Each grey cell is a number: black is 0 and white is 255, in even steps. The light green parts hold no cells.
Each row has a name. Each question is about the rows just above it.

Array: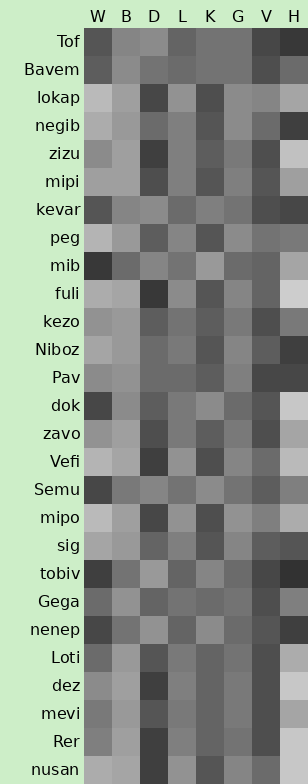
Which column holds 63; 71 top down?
H
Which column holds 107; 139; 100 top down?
K
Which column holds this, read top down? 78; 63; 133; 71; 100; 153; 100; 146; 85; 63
D
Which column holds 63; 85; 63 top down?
D

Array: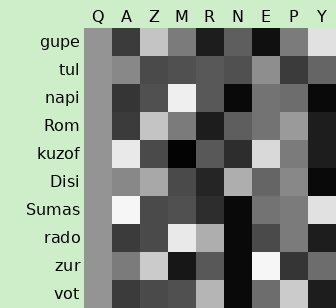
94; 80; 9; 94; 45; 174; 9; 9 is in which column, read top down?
N
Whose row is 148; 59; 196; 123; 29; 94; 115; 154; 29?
Rom
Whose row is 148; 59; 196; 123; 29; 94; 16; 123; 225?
gupe
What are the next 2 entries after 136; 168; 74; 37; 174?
101; 136

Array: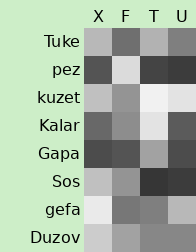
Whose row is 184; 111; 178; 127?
Tuke
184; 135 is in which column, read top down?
U
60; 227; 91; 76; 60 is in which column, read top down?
U
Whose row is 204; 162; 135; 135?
Duzov

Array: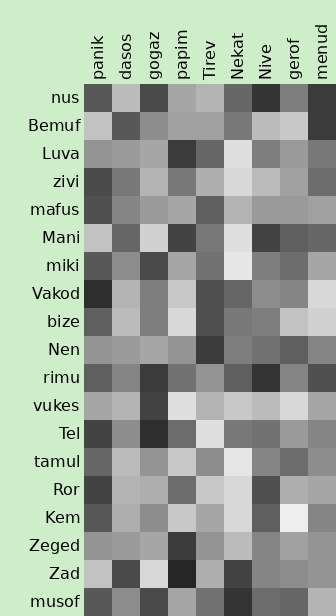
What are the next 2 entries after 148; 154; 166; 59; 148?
187; 133
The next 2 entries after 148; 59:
126; 114
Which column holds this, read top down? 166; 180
gogaz
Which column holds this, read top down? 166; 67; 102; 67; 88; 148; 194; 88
panik

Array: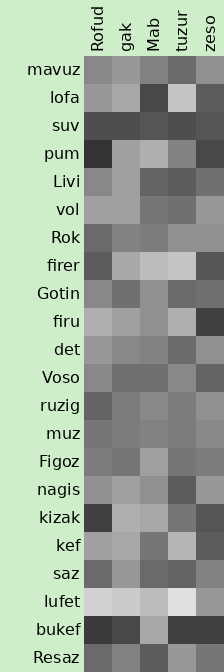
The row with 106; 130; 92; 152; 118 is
Resaz
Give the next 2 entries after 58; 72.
168; 64
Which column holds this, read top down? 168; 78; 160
gak
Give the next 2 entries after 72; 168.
64; 64

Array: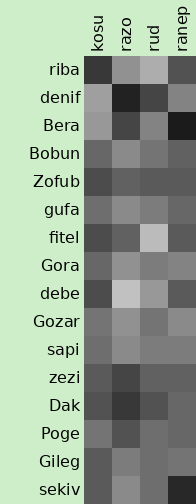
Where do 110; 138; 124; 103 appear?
gufa
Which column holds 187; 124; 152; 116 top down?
rud
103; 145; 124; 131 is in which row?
Gora

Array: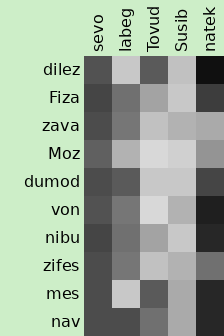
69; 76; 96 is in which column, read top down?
sevo
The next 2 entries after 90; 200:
200; 69
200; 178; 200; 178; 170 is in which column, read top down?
Susib
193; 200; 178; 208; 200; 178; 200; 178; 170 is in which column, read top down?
Susib
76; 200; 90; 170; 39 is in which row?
mes
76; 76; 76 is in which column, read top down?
sevo
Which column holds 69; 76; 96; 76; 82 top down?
sevo

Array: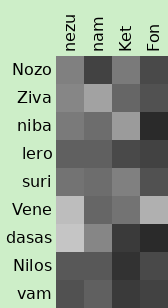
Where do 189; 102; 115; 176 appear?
Vene
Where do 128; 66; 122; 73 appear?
Nozo
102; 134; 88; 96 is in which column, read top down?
nam

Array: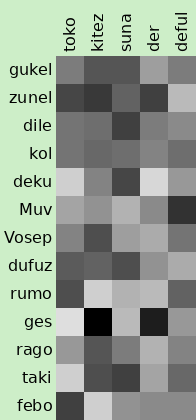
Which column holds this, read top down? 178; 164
der
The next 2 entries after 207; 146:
138; 138
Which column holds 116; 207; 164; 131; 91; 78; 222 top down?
toko
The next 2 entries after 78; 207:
178; 186

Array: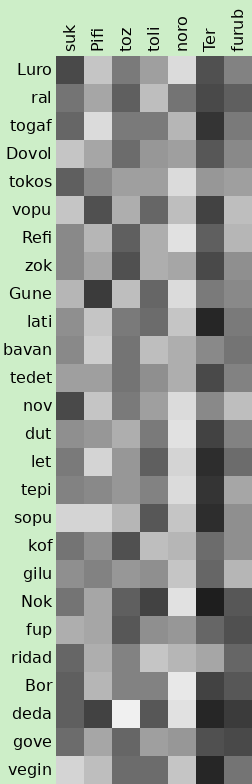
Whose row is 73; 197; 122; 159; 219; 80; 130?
Luro
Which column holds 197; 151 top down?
Pifi
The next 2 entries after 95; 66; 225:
30; 87
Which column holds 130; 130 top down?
toz
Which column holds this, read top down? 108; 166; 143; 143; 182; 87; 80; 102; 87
furub
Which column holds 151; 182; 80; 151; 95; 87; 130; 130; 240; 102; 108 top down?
toz

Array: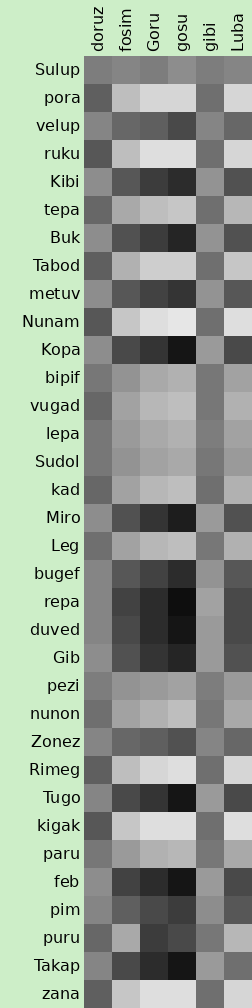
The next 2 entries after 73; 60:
141; 87
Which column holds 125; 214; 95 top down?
Goru
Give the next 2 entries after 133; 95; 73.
60; 141
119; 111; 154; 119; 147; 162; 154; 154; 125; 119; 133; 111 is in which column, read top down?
gibi

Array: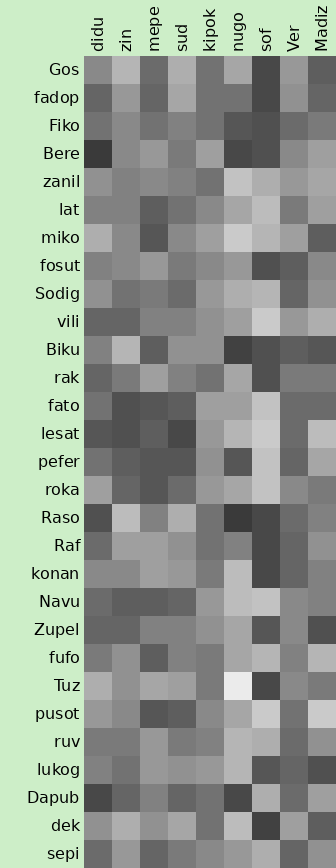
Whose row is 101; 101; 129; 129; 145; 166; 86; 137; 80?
Zupel
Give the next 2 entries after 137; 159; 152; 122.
188; 72
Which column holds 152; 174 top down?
nugo
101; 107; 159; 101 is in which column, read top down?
Ver
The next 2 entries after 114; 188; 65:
159; 94
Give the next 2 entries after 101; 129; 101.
114; 72
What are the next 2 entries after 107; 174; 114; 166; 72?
152; 94

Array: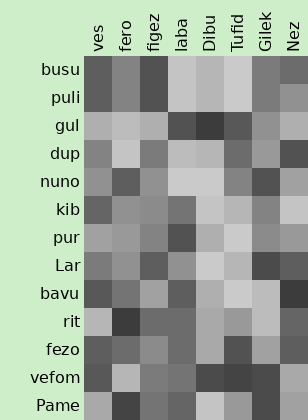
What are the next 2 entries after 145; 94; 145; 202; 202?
131; 82
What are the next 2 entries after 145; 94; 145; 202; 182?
75; 94
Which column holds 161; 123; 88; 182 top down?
ves

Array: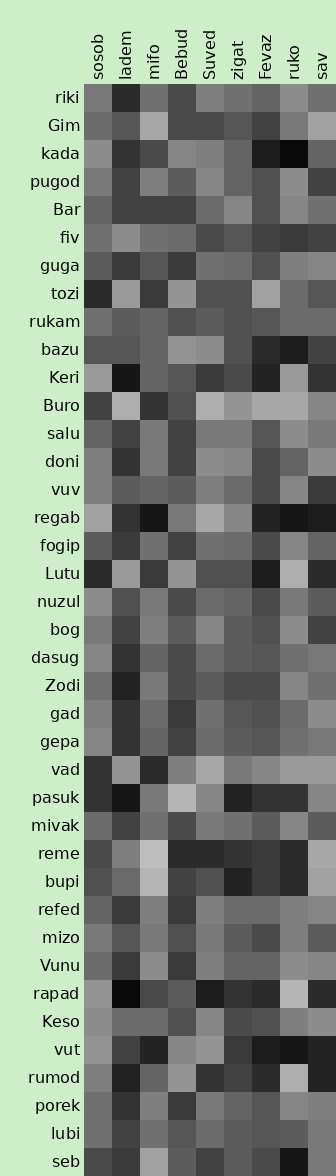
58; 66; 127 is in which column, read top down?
Bebud
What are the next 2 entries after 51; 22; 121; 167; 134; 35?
22; 28
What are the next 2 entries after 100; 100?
141; 134
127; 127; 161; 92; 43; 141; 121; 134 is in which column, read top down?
sosob
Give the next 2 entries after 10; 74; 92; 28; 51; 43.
181; 43
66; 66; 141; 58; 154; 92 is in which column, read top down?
ladem

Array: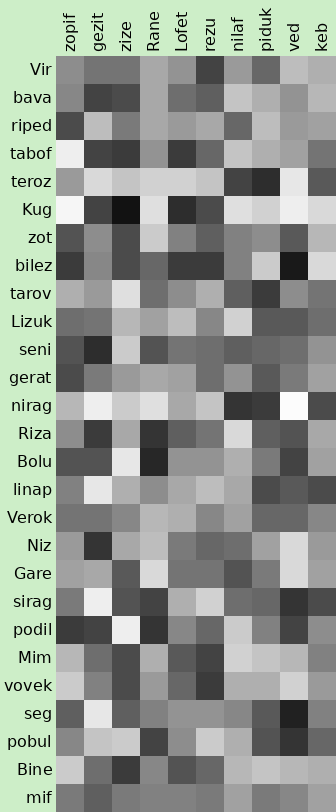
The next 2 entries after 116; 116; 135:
183; 175
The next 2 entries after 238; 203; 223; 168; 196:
52; 59
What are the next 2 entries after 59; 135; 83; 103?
183; 196
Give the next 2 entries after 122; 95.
122; 129

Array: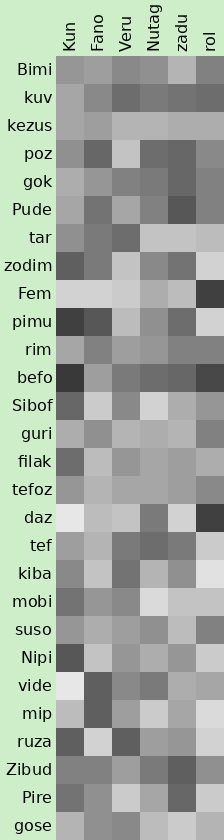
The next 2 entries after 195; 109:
103; 137
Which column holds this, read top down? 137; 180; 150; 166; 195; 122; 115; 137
Veru
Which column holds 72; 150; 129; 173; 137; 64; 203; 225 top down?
rol
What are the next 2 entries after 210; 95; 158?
150; 210
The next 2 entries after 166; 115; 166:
129; 87

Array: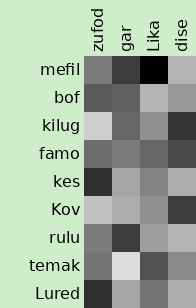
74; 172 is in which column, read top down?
dise
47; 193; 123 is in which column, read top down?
zufod

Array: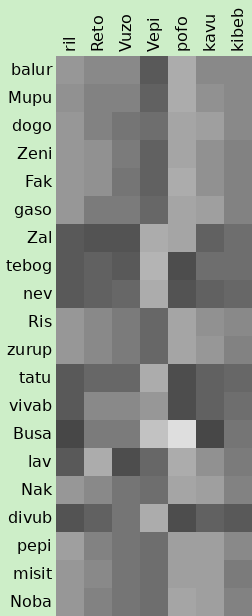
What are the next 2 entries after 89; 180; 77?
110; 110
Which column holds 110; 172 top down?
Vepi
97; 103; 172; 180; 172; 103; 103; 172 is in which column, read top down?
Vepi
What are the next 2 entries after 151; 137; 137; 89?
172; 137
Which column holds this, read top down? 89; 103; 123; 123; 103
Vuzo

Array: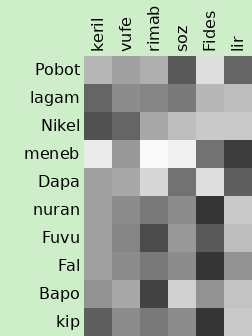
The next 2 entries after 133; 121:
183; 189
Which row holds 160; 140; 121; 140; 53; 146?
Fal
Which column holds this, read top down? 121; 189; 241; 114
soz
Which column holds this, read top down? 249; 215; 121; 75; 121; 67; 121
rimab
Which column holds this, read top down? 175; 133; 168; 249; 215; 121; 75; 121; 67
rimab
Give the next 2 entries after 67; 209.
146; 195

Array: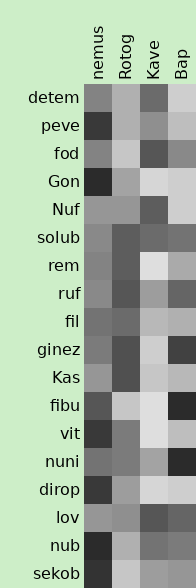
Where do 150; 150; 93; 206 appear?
Nuf
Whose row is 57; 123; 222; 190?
vit

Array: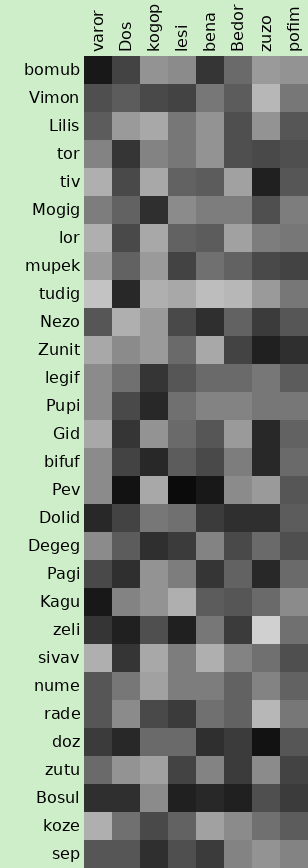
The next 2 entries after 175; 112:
73; 98
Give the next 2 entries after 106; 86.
154; 40
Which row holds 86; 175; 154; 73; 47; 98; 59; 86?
Nezo
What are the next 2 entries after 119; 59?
208; 112

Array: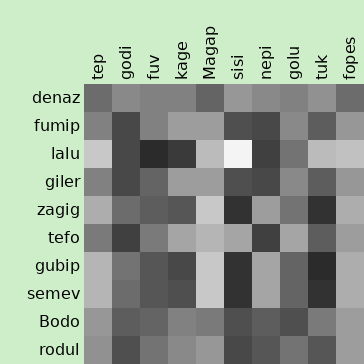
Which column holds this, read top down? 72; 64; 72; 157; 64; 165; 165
nepi
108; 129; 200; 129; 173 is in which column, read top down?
tep
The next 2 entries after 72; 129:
157; 157
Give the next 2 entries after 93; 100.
129; 122
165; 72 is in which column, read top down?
kage

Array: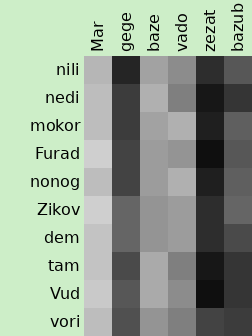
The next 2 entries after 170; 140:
15; 53
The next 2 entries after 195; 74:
170; 127
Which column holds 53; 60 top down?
bazub
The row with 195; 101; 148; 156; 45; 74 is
dem
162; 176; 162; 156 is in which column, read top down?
baze

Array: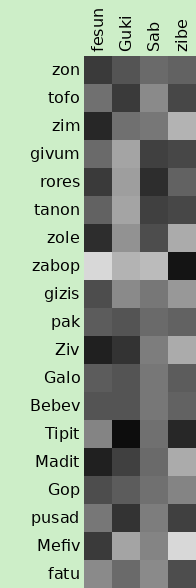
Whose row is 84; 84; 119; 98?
Bebev
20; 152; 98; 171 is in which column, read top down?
zibe
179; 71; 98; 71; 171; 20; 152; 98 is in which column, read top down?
zibe
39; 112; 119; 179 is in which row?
zim

